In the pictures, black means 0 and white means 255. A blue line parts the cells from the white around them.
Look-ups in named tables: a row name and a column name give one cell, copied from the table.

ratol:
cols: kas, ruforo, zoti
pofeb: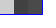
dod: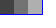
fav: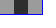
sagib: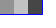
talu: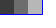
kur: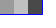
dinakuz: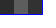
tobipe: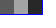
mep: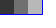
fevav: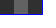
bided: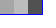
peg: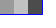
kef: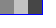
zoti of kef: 70
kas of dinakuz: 44
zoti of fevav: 48
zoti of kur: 73
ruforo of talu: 109
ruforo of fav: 46
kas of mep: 53
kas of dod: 66
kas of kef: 134
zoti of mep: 184
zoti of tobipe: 40

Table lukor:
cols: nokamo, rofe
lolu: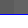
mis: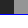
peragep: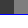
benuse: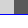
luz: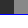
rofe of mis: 149
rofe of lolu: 99
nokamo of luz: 47
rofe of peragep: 126
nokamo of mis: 38
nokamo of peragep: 59
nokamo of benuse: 212
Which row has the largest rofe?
mis

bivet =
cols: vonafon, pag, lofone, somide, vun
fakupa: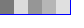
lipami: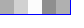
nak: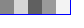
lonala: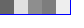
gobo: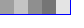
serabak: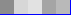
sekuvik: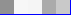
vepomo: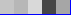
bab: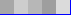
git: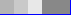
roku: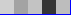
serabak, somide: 165
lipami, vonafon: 173
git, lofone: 232
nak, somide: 154
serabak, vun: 185
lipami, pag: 209
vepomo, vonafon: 197
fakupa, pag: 220
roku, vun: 189

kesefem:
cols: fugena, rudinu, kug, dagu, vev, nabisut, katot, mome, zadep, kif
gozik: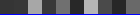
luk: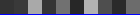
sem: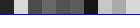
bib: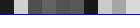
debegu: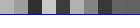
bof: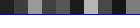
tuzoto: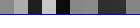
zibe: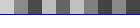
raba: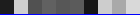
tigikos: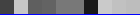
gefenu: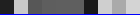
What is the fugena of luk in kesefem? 51
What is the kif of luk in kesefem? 108
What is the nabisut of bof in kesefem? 27
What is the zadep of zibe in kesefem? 137
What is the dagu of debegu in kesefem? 200
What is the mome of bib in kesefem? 201

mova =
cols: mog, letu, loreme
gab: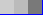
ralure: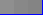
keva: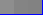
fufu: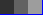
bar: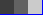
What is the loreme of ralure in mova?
132
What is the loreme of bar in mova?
203
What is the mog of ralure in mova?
143
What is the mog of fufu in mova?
49
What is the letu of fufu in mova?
98
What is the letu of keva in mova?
132
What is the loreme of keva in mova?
130
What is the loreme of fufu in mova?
157
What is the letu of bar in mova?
98
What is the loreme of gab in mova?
121
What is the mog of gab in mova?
205
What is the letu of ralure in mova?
136
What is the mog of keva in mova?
142
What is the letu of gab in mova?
187
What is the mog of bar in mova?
61
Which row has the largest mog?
gab

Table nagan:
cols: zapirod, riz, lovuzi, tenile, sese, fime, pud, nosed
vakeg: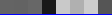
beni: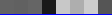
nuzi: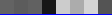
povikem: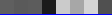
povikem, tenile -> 27
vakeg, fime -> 176
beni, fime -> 174
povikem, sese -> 203
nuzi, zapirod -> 99
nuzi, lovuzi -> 97
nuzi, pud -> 213
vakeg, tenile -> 24
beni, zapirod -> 99

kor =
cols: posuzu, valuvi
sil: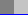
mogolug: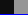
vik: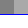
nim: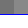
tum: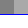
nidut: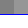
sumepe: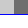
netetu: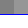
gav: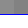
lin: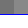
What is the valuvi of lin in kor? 136
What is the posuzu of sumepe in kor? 203
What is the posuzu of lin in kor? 115
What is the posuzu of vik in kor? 128
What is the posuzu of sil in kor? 128
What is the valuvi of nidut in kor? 150
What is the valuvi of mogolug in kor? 150
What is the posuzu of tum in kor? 128
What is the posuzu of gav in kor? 140
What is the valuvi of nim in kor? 136
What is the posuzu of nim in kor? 115
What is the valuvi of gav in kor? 130
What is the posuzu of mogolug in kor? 14
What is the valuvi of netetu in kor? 150
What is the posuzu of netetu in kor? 128
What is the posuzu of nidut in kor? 128

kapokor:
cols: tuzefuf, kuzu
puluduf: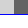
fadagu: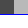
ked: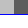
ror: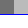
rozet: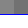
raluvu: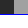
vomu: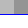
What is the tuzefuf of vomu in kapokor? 186
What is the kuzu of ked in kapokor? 93
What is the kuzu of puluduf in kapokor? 99
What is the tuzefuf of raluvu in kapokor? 42
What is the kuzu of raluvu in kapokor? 161
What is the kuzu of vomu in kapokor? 148
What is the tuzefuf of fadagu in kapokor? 74
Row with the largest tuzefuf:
puluduf

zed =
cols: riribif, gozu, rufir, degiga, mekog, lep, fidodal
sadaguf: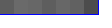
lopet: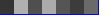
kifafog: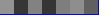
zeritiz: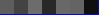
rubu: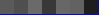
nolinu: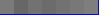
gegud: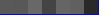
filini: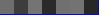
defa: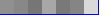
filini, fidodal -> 39
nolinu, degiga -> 108
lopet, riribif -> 53
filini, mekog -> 112
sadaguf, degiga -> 94
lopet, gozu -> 176
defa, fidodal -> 217
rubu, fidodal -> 30
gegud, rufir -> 104
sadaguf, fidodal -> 76
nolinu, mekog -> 114
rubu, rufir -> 106
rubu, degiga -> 56
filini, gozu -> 61
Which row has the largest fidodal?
defa

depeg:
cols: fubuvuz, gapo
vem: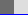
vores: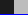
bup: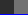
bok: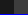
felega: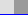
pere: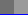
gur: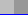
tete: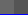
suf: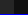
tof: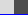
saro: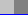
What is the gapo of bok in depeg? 61
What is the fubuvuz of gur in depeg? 190
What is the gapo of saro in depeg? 129
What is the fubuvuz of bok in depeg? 25
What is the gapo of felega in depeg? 154
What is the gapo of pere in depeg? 154
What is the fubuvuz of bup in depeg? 46
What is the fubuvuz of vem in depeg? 108
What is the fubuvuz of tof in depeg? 219
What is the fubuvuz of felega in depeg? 223
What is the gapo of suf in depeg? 16
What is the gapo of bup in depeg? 114

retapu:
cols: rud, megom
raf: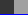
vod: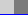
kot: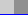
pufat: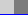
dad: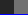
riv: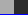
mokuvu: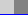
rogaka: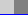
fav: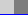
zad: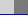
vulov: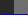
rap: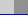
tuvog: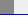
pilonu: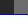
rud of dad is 38
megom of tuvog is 239
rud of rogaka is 207
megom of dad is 113
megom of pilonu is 108
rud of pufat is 208
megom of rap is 144
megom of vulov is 112
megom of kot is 144
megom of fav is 125
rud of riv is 172
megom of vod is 123
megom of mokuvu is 130
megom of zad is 122
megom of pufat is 124
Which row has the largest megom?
tuvog

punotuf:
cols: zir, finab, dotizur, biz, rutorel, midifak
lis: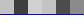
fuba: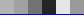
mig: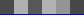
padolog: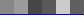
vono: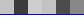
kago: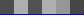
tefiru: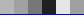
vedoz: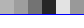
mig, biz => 177
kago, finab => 174
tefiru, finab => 161
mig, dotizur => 87
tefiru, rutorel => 230
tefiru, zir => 182

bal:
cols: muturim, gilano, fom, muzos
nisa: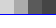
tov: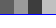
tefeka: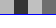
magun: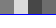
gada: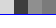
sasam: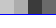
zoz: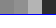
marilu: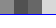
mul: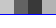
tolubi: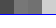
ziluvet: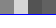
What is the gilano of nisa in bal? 171
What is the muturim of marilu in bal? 138
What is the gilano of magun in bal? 219
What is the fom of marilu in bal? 103
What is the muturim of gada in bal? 216
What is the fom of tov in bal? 61
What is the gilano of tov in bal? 154
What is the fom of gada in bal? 143
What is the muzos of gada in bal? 123
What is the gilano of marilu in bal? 81
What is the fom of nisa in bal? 90
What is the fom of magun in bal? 71
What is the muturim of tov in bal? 96
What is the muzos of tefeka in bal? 110
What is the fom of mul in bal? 57
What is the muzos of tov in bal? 192
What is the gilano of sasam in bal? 173
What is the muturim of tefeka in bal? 184
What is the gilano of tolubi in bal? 119
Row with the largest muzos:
marilu

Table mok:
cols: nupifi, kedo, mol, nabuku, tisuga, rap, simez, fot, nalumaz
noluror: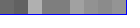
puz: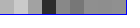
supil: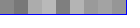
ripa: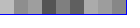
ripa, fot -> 157
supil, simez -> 154
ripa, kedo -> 142
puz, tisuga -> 136
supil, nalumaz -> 150
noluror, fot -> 139
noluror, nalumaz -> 148
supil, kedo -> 120
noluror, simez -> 146
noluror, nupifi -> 106
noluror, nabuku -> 126
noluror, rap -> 161
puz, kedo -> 202
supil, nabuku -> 185
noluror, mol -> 176
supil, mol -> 172
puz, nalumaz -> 144
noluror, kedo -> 97

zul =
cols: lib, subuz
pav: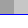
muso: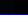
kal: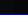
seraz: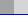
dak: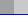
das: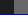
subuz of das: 104
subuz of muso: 1
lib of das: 30
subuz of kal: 7
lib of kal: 10
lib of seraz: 163
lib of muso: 4
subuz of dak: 201

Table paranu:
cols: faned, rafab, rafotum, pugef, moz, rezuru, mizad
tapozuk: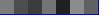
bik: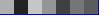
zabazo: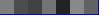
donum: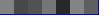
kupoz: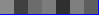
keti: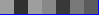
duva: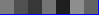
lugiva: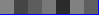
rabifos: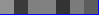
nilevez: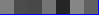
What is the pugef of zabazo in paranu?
116
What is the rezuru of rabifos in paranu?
123
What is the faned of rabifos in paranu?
145
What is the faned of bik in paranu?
175
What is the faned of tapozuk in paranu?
124
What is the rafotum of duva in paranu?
55
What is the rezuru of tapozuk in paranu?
140
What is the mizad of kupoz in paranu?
94

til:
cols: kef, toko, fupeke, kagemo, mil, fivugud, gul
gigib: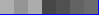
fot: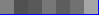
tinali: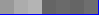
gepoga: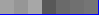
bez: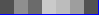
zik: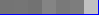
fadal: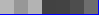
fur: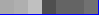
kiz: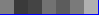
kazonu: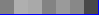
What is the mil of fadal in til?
67
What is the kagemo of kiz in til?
114
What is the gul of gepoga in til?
117
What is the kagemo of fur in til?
79
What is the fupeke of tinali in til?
180
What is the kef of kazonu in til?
128
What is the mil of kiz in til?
92
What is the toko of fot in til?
80
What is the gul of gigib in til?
108
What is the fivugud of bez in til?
158
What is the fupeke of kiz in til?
68
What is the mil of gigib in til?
80
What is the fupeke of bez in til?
107
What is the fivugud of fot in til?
113
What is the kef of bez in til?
81

